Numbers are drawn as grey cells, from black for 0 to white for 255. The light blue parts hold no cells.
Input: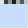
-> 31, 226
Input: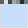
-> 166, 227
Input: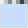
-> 223, 236
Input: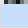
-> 90, 229
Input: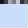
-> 125, 197
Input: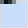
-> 48, 215
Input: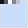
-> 251, 251
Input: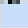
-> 8, 211
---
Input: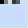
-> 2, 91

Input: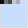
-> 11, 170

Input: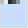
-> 188, 146

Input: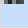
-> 208, 75

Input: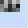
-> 71, 114

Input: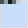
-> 80, 205
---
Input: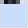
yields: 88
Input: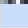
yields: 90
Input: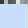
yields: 157
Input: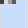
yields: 158
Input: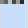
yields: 150
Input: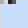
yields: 36
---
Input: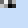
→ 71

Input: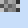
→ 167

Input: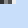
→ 80

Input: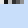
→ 191

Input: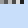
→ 191

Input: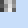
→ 207

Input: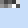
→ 93
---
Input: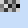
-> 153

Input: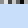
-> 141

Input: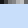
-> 20

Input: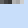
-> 98

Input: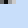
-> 106

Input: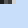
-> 29

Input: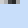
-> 206

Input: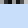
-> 166
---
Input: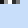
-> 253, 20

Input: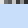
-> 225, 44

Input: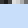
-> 222, 27

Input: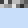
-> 227, 49

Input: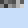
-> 209, 53

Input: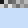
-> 227, 24

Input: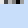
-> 231, 4
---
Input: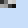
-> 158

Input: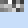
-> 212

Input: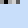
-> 171

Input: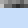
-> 44

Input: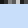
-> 203

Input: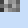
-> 139

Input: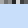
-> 212
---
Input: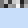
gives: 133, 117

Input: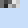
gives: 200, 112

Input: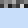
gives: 130, 56

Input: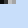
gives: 165, 10

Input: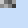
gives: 157, 141

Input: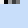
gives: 118, 240

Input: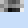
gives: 206, 175

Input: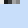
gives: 134, 235

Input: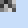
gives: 199, 126

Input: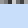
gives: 166, 151
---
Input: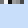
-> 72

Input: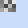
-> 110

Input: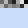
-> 211

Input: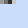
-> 201

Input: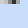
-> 163

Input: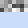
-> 236
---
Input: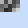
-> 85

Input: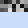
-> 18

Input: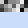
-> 122

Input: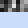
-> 158

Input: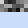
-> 93

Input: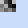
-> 40

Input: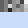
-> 143

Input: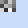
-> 159

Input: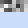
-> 133
